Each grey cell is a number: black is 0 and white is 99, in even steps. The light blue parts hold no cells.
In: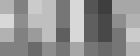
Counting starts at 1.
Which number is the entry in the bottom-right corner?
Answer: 69
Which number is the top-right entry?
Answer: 65
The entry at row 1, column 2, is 50
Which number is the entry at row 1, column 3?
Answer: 79
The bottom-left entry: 50
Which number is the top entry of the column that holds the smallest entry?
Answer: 24
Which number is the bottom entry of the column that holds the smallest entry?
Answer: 41
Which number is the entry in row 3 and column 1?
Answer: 69
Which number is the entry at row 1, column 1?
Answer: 69

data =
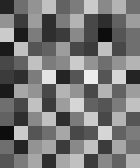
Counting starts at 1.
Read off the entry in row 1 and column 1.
14
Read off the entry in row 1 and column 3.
57
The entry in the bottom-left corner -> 33
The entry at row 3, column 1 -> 79
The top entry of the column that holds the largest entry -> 79
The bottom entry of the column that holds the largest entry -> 23
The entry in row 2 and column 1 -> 57
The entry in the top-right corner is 43
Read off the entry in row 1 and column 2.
43
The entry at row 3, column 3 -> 48
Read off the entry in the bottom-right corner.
70
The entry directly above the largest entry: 57
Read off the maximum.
92
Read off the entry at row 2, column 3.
61

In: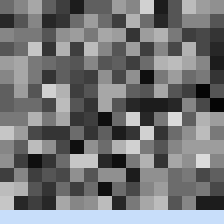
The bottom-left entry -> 77
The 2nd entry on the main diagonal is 33
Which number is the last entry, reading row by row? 11
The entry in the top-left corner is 42
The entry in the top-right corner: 56
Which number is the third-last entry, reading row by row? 52
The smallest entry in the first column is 15
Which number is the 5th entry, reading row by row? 24
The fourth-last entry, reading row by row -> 33
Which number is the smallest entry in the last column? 2
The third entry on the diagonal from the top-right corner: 24
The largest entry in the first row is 81
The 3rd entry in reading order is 65

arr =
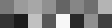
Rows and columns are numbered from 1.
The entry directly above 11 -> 60
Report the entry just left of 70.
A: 43
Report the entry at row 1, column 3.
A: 65
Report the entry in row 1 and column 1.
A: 47
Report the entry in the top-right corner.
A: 70

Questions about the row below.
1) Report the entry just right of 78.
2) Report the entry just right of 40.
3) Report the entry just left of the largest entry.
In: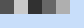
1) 19
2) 68
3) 32

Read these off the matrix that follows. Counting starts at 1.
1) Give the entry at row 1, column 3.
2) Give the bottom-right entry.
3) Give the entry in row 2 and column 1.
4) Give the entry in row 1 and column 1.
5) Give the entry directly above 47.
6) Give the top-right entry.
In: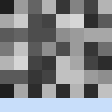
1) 39
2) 75
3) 65
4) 12
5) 35
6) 70

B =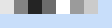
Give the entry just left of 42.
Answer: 14
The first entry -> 89
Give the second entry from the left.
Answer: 51
